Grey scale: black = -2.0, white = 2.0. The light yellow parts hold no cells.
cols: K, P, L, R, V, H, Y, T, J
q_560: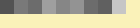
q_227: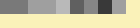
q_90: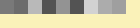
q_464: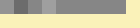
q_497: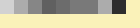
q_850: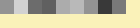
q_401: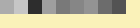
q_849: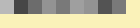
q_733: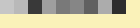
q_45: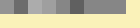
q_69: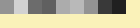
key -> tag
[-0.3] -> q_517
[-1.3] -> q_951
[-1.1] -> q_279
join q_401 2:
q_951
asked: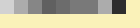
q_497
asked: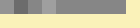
q_464
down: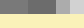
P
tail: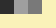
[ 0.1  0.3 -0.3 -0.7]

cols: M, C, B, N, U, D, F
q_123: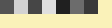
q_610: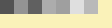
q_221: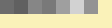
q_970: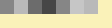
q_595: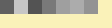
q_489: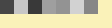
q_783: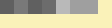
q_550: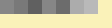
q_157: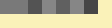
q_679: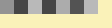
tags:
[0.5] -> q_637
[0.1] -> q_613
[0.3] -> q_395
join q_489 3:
q_637
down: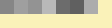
U
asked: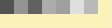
q_610
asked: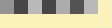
q_679

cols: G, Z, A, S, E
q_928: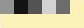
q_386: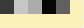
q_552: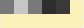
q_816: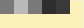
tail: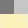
[-0.1 -1.3 -1.1]
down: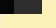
S
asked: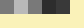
q_816
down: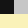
Z
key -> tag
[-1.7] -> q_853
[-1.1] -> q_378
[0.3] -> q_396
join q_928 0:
q_396

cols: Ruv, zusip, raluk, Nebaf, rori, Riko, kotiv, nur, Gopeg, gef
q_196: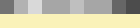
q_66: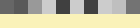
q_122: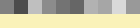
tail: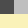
[ 0.2 -0.2 -0.4  0.8  0.6  1.4  0.4]
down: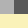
zusip
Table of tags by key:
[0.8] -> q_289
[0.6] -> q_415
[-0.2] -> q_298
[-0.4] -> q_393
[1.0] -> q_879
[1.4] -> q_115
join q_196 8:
q_393
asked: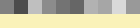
q_122

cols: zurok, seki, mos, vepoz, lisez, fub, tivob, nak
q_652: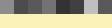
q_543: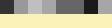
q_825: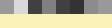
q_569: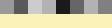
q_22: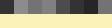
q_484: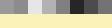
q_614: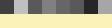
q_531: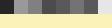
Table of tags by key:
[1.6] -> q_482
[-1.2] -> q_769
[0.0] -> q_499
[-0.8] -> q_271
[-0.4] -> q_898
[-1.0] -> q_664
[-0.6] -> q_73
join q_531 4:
q_73
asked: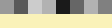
q_569
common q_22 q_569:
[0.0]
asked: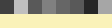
q_614
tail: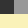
[ 1.0  0.6 -0.4 -0.4 -1.6  0.6]
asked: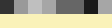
q_543

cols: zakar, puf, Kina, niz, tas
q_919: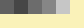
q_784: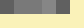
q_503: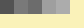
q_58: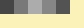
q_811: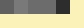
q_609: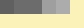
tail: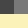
[ 0.7  0.1 -0.7]
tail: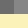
[1.1]
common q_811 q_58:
[-0.1]
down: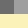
niz

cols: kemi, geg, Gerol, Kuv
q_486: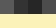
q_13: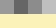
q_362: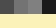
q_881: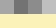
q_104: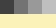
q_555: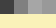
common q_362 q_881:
[-0.2]
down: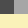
kemi
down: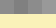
Gerol
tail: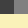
[0.6 0.4]
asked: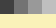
q_104

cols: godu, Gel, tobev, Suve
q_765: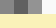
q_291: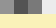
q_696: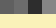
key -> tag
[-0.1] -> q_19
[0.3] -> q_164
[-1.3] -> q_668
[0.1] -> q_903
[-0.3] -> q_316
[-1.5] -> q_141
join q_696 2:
q_668
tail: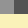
[-0.1  1.7]
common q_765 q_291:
[0.3]
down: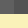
Gel
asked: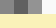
q_765
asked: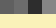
q_696

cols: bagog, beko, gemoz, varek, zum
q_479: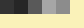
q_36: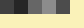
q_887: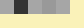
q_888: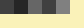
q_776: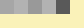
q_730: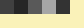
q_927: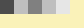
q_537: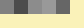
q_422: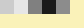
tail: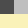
[0.0 1.0 1.6]
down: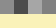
zum
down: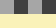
bagog
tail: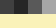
[-1.2]
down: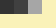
bagog

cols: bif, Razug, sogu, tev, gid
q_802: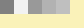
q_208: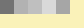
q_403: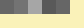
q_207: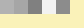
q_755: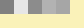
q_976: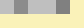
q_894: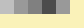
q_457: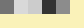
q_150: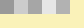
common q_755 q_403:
[0.6]
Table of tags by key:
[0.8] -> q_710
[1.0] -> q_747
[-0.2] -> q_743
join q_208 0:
q_743
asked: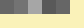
q_403
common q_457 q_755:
[0.2]

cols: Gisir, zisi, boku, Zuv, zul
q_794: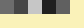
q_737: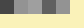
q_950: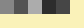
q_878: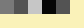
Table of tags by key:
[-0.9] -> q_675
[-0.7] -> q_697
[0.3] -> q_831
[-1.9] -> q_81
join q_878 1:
q_697
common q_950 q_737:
[-0.9]
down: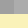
boku

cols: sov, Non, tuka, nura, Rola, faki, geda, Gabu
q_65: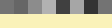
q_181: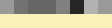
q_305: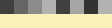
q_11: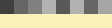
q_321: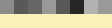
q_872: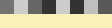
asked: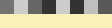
q_872
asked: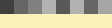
q_11
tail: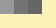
[-0.4  0.0 -1.4  0.8  0.4]
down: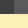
Rola
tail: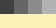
[-1.0  0.6 -1.2  0.8]
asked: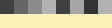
q_305
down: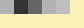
geda

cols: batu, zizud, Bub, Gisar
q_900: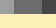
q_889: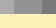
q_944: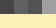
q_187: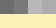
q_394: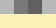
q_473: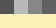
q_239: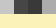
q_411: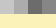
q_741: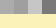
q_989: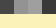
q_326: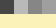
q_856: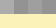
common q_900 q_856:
[0.5]
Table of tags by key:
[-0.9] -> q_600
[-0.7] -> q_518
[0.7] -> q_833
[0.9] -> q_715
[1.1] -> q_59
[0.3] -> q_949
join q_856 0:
q_833
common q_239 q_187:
[0.7]

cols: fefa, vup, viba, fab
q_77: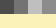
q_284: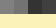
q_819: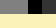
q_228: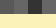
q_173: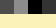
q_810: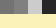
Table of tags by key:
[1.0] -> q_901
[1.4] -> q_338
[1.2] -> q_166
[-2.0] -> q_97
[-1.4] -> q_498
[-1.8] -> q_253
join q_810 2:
q_166
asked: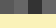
q_228
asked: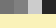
q_810
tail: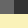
[-0.4]
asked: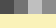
q_77
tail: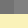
[ 1.2 -1.4]

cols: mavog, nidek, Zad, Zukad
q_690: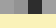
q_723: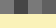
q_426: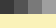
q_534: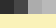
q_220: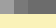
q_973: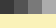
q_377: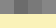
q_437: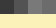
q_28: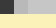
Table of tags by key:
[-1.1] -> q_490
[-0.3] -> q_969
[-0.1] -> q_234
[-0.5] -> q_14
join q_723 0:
q_234
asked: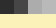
q_534
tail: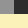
[0.5]
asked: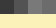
q_437
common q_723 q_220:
[-0.1]
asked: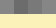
q_377

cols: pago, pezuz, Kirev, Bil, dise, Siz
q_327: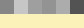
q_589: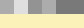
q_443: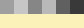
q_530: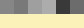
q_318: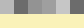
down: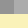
Bil
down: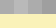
Bil
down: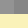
Kirev
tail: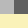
[-1.1]

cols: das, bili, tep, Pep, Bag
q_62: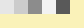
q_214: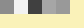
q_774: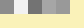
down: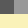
Bag
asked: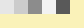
q_62
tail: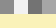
[0.4]
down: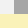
Pep

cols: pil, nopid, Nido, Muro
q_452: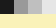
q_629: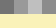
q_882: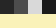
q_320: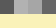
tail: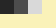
[-1.6]
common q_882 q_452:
[-1.6]

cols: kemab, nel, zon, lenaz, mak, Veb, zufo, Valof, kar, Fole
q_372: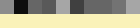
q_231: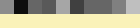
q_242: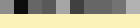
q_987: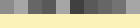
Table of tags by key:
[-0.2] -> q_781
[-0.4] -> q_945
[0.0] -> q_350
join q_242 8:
q_781
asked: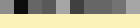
q_372
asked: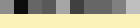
q_231

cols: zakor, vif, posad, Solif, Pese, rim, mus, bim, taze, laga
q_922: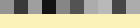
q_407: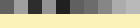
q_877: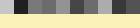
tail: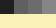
[0.7 0.9]
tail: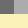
[-1.1 -0.7]
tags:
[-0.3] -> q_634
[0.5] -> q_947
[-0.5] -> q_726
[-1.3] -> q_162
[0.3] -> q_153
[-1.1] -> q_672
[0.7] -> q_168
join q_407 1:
q_947
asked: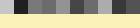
q_877
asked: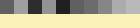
q_407
